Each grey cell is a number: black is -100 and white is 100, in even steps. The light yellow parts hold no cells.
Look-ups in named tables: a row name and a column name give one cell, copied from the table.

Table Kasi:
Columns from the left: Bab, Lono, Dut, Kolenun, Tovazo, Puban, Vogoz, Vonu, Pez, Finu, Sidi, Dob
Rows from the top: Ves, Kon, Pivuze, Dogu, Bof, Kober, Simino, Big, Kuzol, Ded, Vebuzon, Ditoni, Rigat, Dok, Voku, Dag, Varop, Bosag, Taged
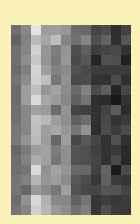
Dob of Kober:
-63
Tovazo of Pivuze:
-1
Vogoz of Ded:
-24
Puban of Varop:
25
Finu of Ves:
-40
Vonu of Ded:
-14
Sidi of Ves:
-63
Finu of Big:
-66
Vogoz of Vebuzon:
-9
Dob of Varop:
-47
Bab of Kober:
-9
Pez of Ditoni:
-45
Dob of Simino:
-45
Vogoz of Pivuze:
-38
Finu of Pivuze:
-47
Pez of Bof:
-52
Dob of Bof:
-53
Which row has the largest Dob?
Kon

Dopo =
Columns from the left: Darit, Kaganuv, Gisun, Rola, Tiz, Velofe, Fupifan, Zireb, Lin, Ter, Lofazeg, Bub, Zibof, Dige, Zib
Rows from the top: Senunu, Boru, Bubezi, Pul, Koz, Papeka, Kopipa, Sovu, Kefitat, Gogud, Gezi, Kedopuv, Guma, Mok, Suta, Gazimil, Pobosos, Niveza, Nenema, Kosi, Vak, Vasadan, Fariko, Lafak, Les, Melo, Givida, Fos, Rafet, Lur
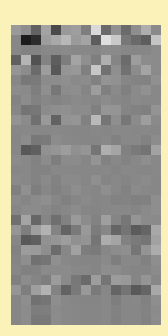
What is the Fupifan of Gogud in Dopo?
17
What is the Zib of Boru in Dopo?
54
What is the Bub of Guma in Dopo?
1
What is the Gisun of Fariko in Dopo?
21
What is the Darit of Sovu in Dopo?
3
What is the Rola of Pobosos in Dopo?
6
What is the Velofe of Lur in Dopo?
7
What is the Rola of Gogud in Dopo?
20
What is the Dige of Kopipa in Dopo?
14

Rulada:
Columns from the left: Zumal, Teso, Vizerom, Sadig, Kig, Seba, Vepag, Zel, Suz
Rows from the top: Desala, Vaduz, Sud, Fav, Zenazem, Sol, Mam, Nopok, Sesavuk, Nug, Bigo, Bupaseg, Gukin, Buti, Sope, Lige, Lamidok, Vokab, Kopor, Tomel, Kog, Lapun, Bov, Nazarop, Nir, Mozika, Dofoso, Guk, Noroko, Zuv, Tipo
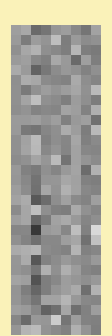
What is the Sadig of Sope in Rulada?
13
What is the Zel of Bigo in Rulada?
-2
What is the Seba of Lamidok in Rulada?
39
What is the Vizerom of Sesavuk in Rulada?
3
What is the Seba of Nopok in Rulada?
-1
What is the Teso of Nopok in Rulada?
29
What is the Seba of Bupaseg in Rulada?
5
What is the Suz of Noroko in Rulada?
23
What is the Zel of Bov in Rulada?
1
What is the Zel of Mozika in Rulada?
12
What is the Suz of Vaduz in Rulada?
14
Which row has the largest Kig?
Zuv

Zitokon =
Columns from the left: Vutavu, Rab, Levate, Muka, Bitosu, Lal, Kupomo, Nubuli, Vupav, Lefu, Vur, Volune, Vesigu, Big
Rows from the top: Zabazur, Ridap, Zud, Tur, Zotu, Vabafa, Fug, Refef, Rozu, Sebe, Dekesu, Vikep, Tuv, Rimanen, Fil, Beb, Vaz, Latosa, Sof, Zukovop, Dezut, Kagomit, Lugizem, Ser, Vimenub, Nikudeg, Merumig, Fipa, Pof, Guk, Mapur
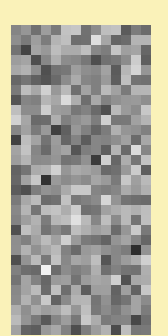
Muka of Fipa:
58
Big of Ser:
63
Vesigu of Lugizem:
-64
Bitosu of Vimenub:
-15
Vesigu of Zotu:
66
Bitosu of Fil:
64
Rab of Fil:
-9
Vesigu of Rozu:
10
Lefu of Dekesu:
-3
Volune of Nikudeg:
-36
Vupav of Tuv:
5
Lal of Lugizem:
2
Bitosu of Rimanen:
17
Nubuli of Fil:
29
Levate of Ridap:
24
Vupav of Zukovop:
5
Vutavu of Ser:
-38
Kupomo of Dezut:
49

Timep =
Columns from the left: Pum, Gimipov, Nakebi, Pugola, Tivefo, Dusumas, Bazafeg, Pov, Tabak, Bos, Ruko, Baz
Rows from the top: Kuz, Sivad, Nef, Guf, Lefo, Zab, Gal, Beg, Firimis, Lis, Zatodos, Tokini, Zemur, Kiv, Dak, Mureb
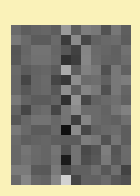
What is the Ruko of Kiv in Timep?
-30
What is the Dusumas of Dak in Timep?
-40
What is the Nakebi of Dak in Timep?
-30
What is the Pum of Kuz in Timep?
-17
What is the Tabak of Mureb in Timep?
-24
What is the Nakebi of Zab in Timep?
-21

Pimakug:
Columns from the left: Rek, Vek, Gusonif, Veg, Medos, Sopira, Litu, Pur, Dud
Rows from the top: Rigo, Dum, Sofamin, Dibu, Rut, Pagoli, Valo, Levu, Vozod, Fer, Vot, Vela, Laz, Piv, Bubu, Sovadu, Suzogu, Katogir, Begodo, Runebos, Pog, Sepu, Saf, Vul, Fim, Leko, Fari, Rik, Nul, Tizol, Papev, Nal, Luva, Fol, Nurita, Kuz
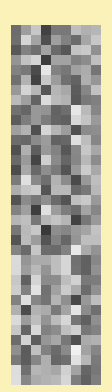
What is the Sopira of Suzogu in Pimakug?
45
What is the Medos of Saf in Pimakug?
-17
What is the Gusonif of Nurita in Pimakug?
43
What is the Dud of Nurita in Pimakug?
-7
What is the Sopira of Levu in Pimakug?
40
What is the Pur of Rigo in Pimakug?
38
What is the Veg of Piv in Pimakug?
62
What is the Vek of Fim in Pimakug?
23
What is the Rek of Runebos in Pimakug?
42
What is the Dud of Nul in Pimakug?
-13

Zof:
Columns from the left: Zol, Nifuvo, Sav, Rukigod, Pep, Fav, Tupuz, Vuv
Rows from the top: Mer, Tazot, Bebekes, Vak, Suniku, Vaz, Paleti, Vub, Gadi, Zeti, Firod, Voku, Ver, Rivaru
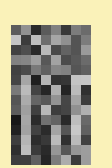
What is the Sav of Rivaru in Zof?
-25
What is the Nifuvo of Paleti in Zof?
47
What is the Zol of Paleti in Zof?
-5
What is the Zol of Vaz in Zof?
-46
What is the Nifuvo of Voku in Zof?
42
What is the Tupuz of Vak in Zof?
-30
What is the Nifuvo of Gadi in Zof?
25
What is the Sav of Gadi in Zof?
-50
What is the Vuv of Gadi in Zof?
38
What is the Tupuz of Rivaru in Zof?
-54
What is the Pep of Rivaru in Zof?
-3
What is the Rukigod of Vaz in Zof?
42
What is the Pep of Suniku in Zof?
5
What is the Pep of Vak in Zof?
27
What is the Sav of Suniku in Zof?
-5
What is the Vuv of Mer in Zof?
-16
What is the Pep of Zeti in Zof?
-22
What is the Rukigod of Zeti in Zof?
-11
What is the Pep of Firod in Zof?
29
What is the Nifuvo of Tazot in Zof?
-53
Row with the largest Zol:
Tazot

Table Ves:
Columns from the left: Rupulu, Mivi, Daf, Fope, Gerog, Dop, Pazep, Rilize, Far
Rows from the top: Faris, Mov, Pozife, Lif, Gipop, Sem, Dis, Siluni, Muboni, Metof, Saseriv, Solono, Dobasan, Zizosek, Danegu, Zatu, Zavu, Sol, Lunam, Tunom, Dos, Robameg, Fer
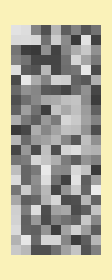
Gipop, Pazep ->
-8
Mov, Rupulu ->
70
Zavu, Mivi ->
59
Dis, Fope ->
-30
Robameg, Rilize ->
-26
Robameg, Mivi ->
80
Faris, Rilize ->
-33
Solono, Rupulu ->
42
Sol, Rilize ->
43
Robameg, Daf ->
-17
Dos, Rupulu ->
71
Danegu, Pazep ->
69
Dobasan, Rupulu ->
-46
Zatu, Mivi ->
-20
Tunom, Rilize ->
57
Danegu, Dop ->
7
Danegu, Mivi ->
-20
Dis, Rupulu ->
-18
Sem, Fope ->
3
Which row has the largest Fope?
Danegu

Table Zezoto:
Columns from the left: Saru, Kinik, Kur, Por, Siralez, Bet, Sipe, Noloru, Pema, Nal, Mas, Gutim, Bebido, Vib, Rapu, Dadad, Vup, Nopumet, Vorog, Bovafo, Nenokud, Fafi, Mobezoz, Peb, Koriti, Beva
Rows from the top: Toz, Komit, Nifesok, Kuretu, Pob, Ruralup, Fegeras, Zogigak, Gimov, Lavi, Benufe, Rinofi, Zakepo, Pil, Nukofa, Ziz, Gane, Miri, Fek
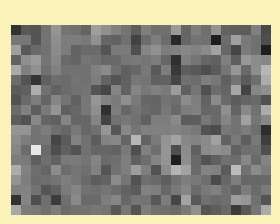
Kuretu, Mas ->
-18
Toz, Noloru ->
-22
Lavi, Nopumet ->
-28
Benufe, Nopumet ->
-1
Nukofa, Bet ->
-15
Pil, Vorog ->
-18
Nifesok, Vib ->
4
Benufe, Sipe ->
-6
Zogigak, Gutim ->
12
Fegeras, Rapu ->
0
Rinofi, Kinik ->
-2
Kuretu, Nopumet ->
0
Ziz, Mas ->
9
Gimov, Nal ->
-62
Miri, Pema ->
-17
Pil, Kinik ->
-4
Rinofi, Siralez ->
-46
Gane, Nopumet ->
4

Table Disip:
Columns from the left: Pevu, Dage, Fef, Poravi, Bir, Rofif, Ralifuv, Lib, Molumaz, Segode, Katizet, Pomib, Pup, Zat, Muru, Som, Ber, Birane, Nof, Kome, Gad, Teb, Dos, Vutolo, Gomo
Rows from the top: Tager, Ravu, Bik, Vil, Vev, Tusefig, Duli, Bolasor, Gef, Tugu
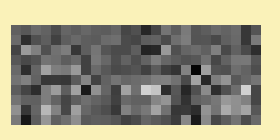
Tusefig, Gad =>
-1
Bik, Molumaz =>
-8
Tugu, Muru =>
-29
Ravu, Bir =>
-49
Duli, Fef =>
-65
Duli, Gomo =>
-45
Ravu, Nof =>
-34
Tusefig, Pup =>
-15
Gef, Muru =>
28
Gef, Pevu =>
13
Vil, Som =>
-20
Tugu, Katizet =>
-33
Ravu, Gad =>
-43
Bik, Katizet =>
-41
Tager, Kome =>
-27

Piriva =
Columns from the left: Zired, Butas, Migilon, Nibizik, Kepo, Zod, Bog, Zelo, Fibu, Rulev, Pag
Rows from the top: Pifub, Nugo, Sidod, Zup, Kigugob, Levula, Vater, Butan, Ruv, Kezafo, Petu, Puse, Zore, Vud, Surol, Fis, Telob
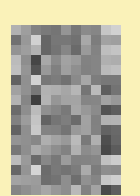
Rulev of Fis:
55
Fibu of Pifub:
5
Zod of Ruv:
-5
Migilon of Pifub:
2
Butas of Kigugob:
17
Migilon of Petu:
58
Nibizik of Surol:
-15
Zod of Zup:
27
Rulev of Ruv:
-35
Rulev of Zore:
-43
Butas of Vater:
14
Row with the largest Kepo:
Vater

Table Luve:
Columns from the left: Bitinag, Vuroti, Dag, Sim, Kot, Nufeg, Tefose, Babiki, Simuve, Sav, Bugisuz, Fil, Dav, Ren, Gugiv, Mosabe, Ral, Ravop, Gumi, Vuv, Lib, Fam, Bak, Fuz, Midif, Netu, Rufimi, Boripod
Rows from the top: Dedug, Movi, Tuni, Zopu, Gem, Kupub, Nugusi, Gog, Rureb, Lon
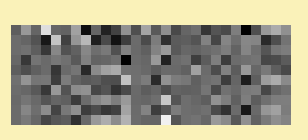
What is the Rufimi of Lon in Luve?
11
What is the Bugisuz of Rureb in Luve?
-49
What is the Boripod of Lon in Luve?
3
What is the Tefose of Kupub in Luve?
-23
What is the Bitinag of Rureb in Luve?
-16
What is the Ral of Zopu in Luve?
-16
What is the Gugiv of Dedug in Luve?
-30
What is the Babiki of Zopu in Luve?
1
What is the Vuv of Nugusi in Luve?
-8
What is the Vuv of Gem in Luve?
-16
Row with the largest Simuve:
Lon

